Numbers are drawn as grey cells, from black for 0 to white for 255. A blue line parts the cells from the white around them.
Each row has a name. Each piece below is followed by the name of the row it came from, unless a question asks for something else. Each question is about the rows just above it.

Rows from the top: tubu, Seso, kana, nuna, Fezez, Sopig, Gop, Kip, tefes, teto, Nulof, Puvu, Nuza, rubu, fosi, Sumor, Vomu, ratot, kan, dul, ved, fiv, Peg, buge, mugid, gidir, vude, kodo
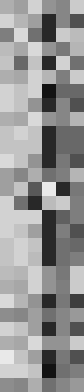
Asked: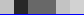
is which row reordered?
teto
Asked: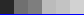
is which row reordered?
kan
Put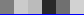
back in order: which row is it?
fosi
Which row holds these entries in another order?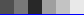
gidir

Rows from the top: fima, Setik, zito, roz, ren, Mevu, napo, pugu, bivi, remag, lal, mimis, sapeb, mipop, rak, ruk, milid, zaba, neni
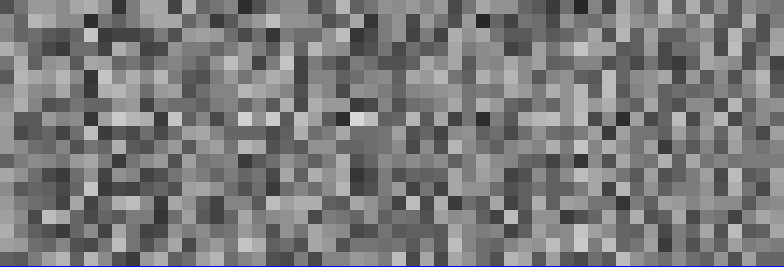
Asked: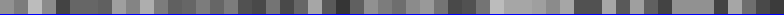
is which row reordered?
sapeb
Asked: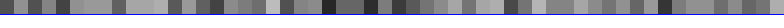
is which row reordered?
fima
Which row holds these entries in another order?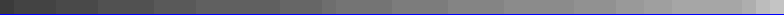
milid

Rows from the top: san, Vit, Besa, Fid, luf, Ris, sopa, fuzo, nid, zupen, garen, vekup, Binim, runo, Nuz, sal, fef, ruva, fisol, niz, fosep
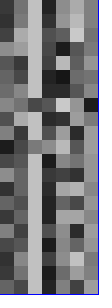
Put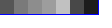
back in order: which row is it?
Fid
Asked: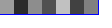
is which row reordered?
fef
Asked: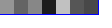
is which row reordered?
ruva
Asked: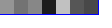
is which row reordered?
vekup

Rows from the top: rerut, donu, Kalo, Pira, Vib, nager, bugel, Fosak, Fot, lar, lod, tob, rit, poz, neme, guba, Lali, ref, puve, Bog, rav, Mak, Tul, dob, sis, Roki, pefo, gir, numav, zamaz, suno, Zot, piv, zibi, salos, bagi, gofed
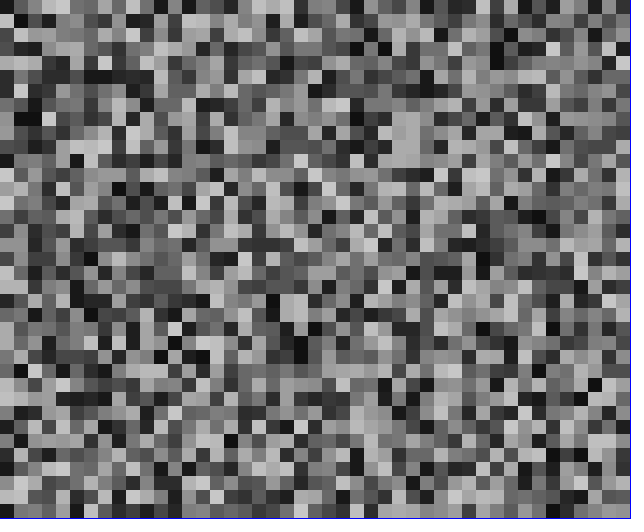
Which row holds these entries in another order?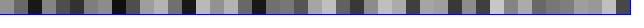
Kalo
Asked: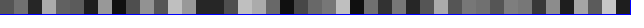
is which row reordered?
dob
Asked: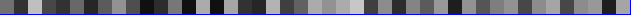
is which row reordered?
Fot

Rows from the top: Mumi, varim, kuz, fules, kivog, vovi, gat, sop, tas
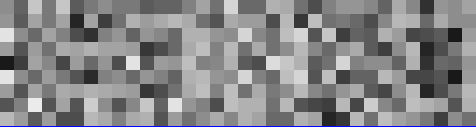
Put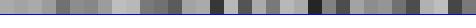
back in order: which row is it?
gat
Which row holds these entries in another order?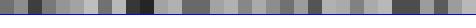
tas
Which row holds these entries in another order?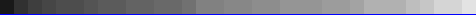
kuz
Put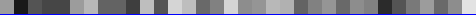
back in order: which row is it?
vovi
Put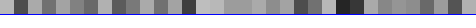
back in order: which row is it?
fules
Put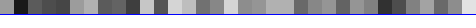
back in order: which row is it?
kuz
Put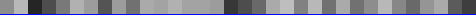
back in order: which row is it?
fules

